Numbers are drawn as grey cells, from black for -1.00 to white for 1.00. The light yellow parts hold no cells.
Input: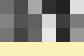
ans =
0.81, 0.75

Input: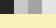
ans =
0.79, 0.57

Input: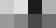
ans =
0.76, 0.60

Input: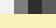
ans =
0.90, -0.01

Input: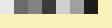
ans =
0.81, 0.63

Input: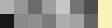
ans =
0.56, 0.40
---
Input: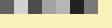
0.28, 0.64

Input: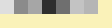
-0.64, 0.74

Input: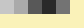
-0.31, 0.55

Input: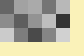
0.15, 0.64

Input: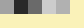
-0.17, 0.60

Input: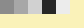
0.64, 0.85
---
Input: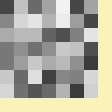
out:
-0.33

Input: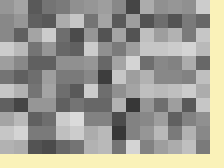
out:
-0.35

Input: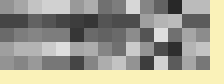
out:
0.20

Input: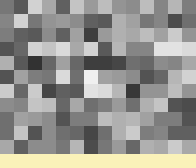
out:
0.10

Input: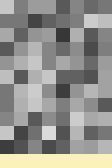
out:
0.04

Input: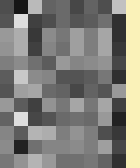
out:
0.41

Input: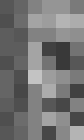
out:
0.02

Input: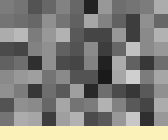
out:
0.30

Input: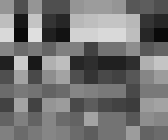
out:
-0.05
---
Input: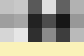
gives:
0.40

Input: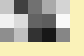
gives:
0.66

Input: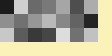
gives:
0.35

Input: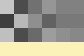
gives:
0.01

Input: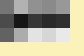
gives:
0.19

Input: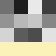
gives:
-0.51

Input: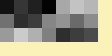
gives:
0.43
